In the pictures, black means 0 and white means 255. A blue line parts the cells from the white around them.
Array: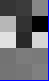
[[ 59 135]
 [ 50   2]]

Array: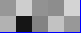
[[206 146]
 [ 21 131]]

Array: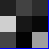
[[66 44]
 [23  8]]

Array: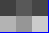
[[ 88  69]
 [150 203]]

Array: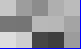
[[157 140]
 [117 184]]

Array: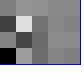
[[147 144]
 [223 114]]

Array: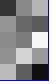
[[137 181]
 [104  90]]
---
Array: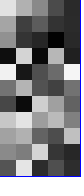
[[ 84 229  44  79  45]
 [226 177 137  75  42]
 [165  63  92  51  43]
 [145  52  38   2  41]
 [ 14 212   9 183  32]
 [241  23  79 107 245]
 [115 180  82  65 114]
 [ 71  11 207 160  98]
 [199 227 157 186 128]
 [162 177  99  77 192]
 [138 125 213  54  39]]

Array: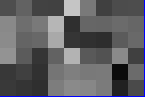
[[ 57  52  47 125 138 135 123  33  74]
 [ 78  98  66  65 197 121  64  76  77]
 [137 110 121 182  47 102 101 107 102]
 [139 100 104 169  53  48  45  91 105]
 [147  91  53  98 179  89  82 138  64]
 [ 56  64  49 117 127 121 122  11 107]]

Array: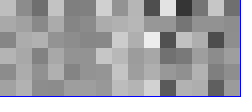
[[162 178 141 140 158 158 152 188 180 210  90 178 174  95 155]
 [190 140 111 195 127 128 208 147 182  78 227  53 117 198 111]
 [169 161 137 171 133 139 172 177 183 151 150 117 146 146 141]
 [134 172 177 147 141 135 136 204 175 237  81 193 174  77 142]
 [180 168 130 168 147 147 198 184 156 167 113 121 158 140 158]
 [140 172 145 176 132 147 149 196 158 175 152 144 178 127 142]]

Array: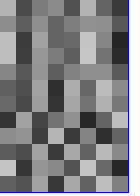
[[ 96  83 161  56 169  99 189 129]
 [178  75 123 138  81 180 101  58]
 [140  95 143 101 126 146 143  87]
 [189  61 161 100 105 195 134  36]
 [189  62 152 123  94 199 115  44]
 [134  88 149  94 131 143 142  89]
 [ 96  79 162  48 172 103 188 139]
 [105  72 158  51 167 116 176 120]
 [ 52 163  69 115 146  38 100 190]
 [141 147  62 181  58 132  47 100]
 [ 92  76 162  57 168  98 185 137]
 [195  53 150 136  84 196 105  39]]

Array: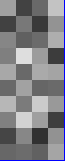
[[103 108  97 165]
 [160  66 105 195]
 [ 65 120  57 147]
 [134  96 107 174]
 [127 222 156  60]
 [168 105 170 164]
 [105 162 102 106]
 [183 123 203 153]
 [128 211 159  62]
 [ 69 135  49 146]]

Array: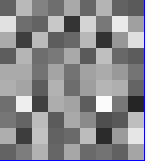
[[ 99 125 177 102 167 106 115  97 165]
 [ 98 185 130 110 168 102 180  98  90]
 [225 110  99 200  51 212 120 234 159]
 [171  62 186  93 104 184  50 150 223]
 [ 93 181 110 121 168  90 191 104  92]
 [170 170 115 164 115 162 171 153 116]
 [175 164  93 177 109 158 181 175 100]
 [111 238  64 173 163  93 251 120  37]
 [118 100 188  91 169 138  78  88 190]
 [174  60 194  98 105 188  42 155 230]]
